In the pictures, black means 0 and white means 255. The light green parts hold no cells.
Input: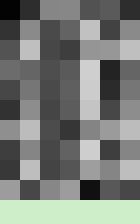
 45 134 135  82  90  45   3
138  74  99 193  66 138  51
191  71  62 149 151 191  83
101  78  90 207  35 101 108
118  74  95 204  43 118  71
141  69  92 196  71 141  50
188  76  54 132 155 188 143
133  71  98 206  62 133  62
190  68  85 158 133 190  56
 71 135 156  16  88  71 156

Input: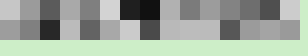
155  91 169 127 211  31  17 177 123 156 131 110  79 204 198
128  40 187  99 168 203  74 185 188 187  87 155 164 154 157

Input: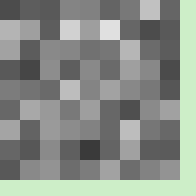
 93  89 132 129 100 120 193 101  76
159  93 209 158 224 102  76  89 180
 92 137 134 113 118 182 107  92 162
 70 141  94 137 106 159 136  75  89
115 106 189 132 162 136 120  86 124
168 153 121 158 103  79 138 161 103
 99 154 140 130 104 189 118 104 164
 87 138  95  58 100 161  92  91 102
137 147 109 124 162 109 130 147  88

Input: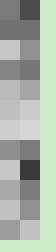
 75 122
113 112
145 197
119 133
165 185
203 191
214 206
124 143
 58 199
124 168
144 193
193 155

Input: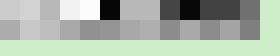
210 184 242 252   6 184 184  69   8  66  66 112 204
199 190 169 145 148 168 175 141 169 140 164 127 172

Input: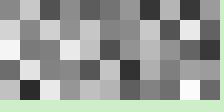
200  82 140  92 115 150  54 181  56 155 136
135 208 144 198 131 138 200  84 233  98 211
122 127 233 193  80 147 185 146 100  57 245
227 130 136  86 196  50 175 127 161 156 109
 43 233 150 191 180  95 130 111 251 105 193
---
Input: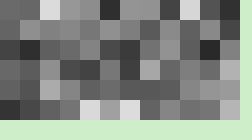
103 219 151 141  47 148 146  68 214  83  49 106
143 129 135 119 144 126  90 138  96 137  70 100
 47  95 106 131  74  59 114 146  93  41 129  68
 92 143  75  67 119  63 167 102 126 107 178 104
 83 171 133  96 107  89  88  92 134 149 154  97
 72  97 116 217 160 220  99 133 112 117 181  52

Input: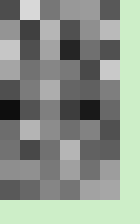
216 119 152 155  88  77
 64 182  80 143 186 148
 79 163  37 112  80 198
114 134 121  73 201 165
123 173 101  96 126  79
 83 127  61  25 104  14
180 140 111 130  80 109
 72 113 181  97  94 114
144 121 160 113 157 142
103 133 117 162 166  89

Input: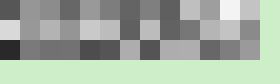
150 140 103 153 125 100 127  95 191 158 243 195  86
152 179 149 201 188  96 188  98 119 181 195 138 217
122 113 114  77  85 173  84 173 174 103 126 154  41

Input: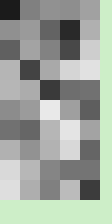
128 145 142 161  27
154  99  41 176 144
163 130  72 206  96
 67 169 213 225 181
172  58 110 113 182
155 233 159  94 140
102 182 228 163 113
146 178 216 101 177
183 133 116 116 217
174 128 187  60 222

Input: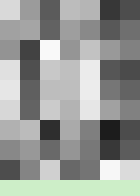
155  91 188 181  55  77 217
165  98 158 137  88 111 161
 66 249 149 194 153 129 147
 79 200 191 235  86  75 224
 95 189 190 236 118  99 230
 99 203 179 230 161 129 215
187  46 170 127  28  76 177
152 105 149 120  56  92 136
132 208 104 116 247 219  77

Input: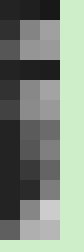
 31  24  35
132 160  48
149 154  86
 31  29  35
136 163  50
139 153  66
 91 107  35
 86 127  35
 57 100  35
 42 125  35
134 204  35
175 182  95

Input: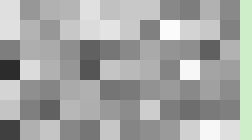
151 177 181 224 193 200 200 136 125 177 137 223
179 151 199 219 227 201 128 251 211 200 129 224
174 170 142  97 118 137 169 148 142  96 178 126
219 177 150  85 196 185 176 132 247 164 159  44
143 133 170 176 117 122 146 154 137 160 140 212
127  97 183 174 153 140 205 125 110 122 127 196
176 197 135 118 198 133 142 154 208 247 223  64

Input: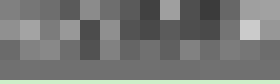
118 110  90 139 110  90  65 159  79  59 103 159 161 128
163 124 152  76 143  83  73  91  78  74 116 203 151 144
130 136 110  82 129 101 112  96 129 109 124 118 109 107
113 112 112 112 112 112 112 111 111 113 112 112 112 112
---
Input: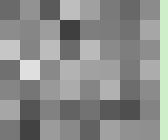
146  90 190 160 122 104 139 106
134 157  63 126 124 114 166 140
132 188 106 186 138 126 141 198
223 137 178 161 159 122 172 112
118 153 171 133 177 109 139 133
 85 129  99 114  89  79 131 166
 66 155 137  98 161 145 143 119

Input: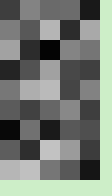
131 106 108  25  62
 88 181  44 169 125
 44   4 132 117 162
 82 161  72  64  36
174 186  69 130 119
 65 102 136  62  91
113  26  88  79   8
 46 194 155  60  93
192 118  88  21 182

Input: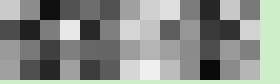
140  15  82 109  81 160 207 222 123  38 200 121 202
 32 125 232  40 126 213 195  93 150  57  49 210  76
121  64 127 102 101 156 180 159 139  77 153 128 153
 78  38 160  60  91 214 239 188 140   9 138 181 159

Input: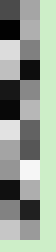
165  75
175   2
128 220
 13 191
136  23
183   8
 98 226
 86 164
246 149
174  16
 32 130
154 198

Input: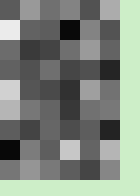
153 112 131  82 172  91
 98  93   9 131  83 235
 58  68 111 154  99 108
 81 111  70  80  37  97
 85  74  49 159 114 209
119 100  56 113 120 181
 68 102  77  93  35  93
124  94 199 100 181   8
149 121  93  69 134 118

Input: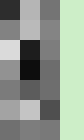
181 116  45
186 132 130
 29 125 218
 13 109 146
 92 110 123
196  79 163
125 121 112
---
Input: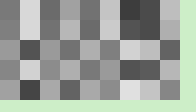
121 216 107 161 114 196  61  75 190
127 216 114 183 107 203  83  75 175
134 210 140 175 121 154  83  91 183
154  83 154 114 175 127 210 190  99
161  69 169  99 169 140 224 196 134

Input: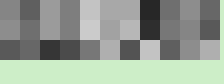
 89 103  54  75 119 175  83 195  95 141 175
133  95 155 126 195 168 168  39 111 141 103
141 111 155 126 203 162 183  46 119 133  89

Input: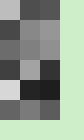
 64 163  51
 72 136 150
100 122  92
108 128 144
189  78  85
215  36  30

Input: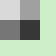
118  55
217 160

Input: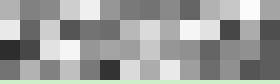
 45  71 226 245 150 164 158 199 150 144 101 137 144  93
115 178 129 191 121  51 218 172 233 158 109 144  85  93
178 129 137 206 239 150 121 115 137 101 178 199 251 164
233 101 206  85 115 109 184 218 172 245 226  71 172  78

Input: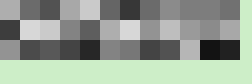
 61 215 202 131  94 174 215 147 190 154 139 168
147  75  88  68  39 131 119  68  82 182  19  33
174 107  82 168 202 101  55 107 139 125 125 113
